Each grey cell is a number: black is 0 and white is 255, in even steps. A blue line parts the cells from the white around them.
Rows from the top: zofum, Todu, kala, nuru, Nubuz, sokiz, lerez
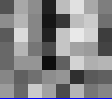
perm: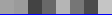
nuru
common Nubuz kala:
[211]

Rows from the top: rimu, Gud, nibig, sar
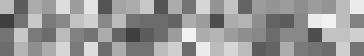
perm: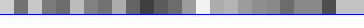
nibig
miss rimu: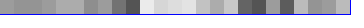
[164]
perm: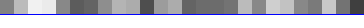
Gud
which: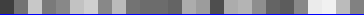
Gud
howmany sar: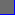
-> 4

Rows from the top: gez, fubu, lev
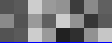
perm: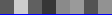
fubu
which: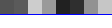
lev
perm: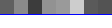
gez

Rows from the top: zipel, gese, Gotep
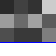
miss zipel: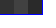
[204]
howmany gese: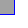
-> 1
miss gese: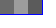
[162]
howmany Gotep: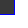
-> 2
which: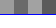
gese
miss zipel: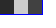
[50]
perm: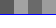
gese

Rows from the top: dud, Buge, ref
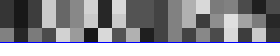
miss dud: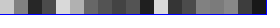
[210]
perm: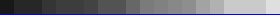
Buge
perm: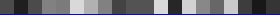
dud
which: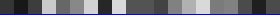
dud

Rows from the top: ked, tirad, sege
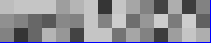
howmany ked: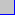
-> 5
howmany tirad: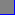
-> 3
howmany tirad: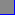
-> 1
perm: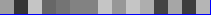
sege
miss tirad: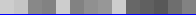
[123]
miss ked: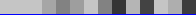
[189]
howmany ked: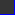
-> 1

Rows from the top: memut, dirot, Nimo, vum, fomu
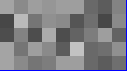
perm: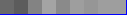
memut
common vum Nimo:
[158]
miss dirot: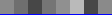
[85]
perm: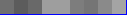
fomu
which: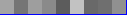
vum
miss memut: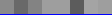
[150]

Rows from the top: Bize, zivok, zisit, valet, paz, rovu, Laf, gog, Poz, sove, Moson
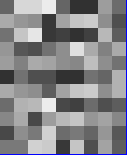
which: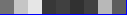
zisit
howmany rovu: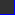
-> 3
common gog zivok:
[79]

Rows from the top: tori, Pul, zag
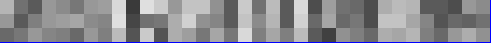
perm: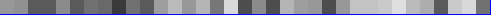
tori
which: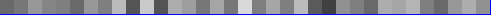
zag
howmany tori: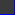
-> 1
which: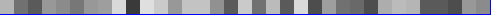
tori
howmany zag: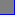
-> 6
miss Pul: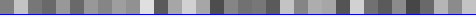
[98]

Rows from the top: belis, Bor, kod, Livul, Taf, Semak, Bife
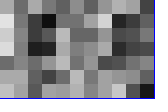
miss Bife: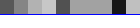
[156]
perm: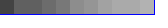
belis

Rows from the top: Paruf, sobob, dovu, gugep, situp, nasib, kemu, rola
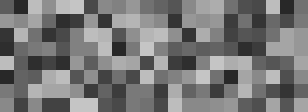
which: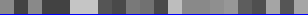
rola
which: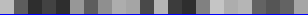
situp
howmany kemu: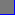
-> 5
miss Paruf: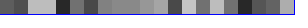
[143]
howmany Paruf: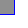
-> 1
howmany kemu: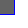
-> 4
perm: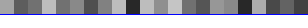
nasib

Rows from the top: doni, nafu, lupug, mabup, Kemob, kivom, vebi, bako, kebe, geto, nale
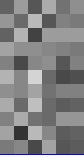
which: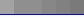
mabup
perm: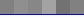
vebi
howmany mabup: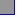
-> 0
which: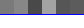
nale

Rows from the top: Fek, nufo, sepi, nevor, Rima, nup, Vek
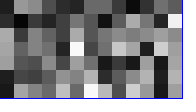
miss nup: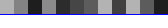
[146]
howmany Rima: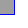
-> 3

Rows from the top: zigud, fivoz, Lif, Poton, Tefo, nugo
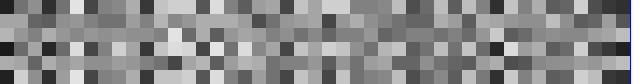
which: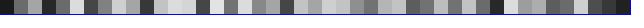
Poton
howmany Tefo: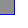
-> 5
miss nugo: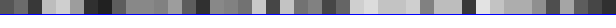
[121]
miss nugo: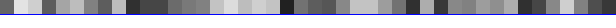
[201]
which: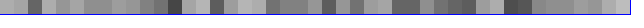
Tefo
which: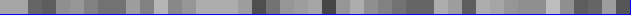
fivoz
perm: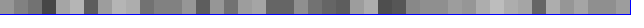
Tefo

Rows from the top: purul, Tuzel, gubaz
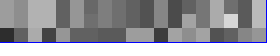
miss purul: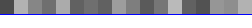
[104]
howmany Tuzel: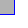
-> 2
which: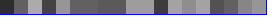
gubaz
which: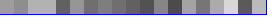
Tuzel

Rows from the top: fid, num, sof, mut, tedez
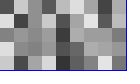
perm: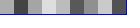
fid
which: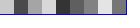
tedez

